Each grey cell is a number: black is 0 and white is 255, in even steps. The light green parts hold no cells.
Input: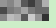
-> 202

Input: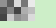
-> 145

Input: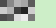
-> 219

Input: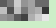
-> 175

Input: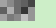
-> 137

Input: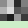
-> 30

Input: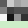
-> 21

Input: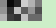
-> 194
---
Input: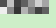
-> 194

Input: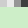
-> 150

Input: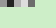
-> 151

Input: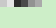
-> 170

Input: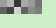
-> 169

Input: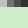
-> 77

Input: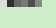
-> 120

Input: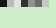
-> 187
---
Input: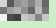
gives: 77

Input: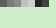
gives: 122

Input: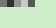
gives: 47

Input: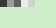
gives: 155

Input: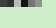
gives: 48

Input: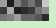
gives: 129

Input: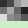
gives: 140

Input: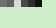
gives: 97

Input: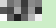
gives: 98
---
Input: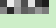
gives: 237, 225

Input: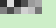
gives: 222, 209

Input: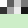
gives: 252, 236

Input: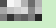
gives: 247, 232

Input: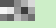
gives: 245, 229

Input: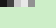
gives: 232, 205

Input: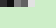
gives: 226, 128

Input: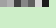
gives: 215, 177
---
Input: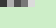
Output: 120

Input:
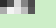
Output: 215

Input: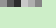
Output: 148

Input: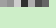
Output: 160

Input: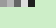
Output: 155

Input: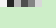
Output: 185

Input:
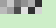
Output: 200
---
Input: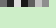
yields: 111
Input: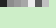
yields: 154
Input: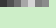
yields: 126
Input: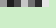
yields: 113
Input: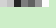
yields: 152
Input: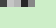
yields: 135
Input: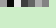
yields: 131
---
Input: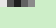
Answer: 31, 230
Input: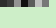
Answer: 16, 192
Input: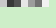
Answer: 230, 242
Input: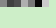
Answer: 175, 202
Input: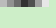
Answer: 50, 231
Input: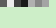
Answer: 25, 236
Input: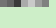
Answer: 170, 201
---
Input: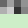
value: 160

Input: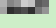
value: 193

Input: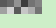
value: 60

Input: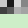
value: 26

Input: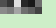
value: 39

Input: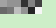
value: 50
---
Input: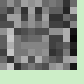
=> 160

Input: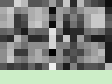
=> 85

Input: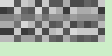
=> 99

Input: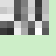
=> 72

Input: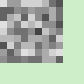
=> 172

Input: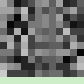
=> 50
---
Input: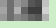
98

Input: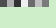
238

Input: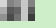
101

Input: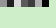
90

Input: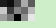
133

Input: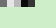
184

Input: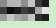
61
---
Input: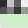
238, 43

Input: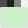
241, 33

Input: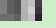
207, 38

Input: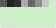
198, 34

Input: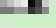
233, 11

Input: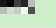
246, 7

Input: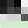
241, 8
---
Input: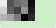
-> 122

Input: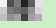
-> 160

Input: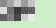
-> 73

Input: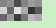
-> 63

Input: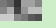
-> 134

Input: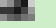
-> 85
